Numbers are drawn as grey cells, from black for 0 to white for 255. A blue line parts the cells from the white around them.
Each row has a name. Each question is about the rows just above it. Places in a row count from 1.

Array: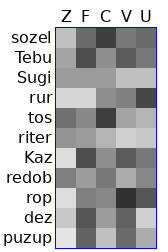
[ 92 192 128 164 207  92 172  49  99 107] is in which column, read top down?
V
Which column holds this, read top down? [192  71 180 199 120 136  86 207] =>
U
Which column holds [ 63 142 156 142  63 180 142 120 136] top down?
C
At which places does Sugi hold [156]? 1 2 3

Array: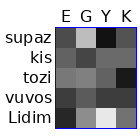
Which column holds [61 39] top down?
E
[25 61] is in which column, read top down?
K
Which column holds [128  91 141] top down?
G
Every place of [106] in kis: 3 4
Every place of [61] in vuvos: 1 3 4

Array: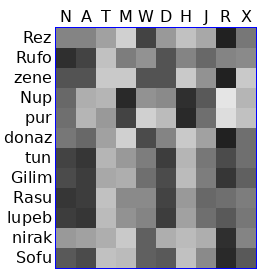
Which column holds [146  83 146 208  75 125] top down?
W
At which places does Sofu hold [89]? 1 6 10
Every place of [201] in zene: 3 4 7 10

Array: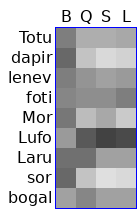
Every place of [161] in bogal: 1 3 4
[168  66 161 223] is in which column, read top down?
S
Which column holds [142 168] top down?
S
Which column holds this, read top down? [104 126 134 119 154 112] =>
B
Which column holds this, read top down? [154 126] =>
L
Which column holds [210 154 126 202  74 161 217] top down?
L
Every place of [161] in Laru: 3 4

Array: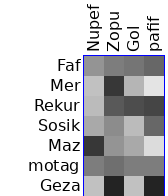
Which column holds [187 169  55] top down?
Nupef
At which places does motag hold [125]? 1 3 4
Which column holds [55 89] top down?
Zopu
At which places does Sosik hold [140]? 2
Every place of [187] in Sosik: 3
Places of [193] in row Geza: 1 3

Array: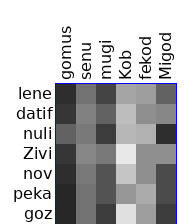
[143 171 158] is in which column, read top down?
fekod
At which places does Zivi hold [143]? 5 6

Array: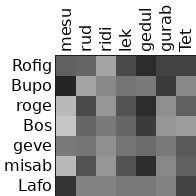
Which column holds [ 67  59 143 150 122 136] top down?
gurab
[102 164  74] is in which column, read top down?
rud
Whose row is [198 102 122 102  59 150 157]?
Bos
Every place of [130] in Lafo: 2 3 6
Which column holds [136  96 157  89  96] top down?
Tet
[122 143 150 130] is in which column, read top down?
ridi
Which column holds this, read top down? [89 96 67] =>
Tet

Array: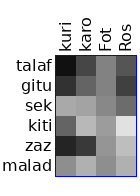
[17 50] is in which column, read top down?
kuri
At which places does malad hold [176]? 2 4
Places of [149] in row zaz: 3
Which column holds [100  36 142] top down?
kuri

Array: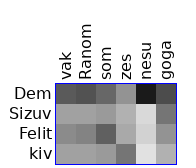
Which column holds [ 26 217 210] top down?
nesu
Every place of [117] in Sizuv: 6

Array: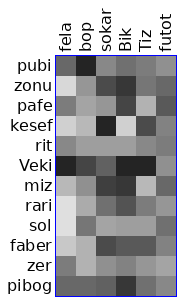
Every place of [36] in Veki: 1 4 5
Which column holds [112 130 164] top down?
futot
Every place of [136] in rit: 1 5
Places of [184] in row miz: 1 5

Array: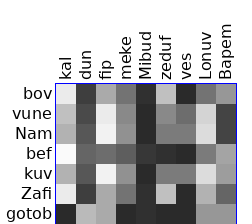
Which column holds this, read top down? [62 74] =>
dun
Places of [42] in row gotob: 1 4 6 7

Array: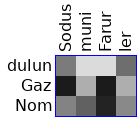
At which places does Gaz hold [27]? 1 3
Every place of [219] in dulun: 2 3
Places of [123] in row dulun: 1

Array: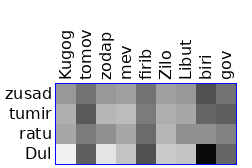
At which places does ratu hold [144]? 3 7 8
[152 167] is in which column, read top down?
Libut
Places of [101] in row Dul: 9
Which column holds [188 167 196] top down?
mev

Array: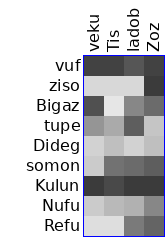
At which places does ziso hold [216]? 1 2 3
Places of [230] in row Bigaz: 2
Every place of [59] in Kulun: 1 3 4
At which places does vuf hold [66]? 1 2 4
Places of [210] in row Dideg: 1 3

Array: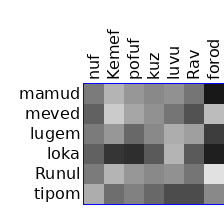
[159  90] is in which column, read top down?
Rav
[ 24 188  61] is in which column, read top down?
forod
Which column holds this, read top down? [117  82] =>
Rav
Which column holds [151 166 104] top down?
pofuf

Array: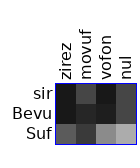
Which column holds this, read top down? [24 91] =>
zirez
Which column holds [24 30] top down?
vofon
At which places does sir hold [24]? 1 3
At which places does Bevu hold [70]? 4

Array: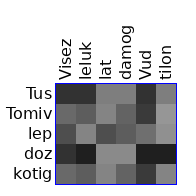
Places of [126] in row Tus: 3 4 6
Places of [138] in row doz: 3 4
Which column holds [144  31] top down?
tilon

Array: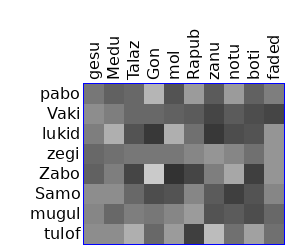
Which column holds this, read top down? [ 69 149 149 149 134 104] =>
faded
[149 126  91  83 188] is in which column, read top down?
zanu
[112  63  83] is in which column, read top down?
boti

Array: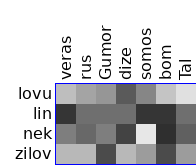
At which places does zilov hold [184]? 1 2 4
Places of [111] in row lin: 2 3 4 7

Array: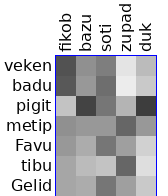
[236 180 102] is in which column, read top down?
zupad
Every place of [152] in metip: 2 3 5
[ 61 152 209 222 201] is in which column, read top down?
duk

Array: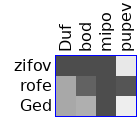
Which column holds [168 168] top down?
Duf
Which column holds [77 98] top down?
bod
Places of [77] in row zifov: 1 2 3
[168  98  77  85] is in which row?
rofe
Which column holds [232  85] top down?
pupev

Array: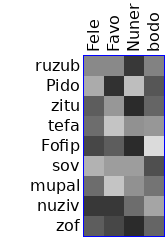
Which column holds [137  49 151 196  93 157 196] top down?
Favo
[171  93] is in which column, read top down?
Fele
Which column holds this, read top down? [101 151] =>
bodo
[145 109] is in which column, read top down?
Nuner
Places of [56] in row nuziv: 1 2
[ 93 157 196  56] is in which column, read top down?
Favo

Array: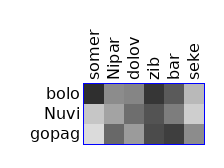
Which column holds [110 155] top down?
dolov
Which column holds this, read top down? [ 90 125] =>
bar
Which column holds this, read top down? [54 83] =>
zib

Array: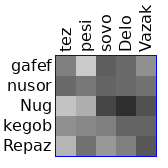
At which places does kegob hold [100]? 4 5
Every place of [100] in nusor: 3
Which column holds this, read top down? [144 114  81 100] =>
Vazak
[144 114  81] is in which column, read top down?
Vazak

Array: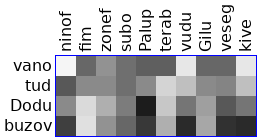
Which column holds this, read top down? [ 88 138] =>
ninof
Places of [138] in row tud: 2 3 5 8
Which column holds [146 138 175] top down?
zonef
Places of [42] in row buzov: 7 10
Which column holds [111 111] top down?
subo
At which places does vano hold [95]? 5 6

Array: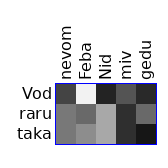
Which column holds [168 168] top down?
Nid
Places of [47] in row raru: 4

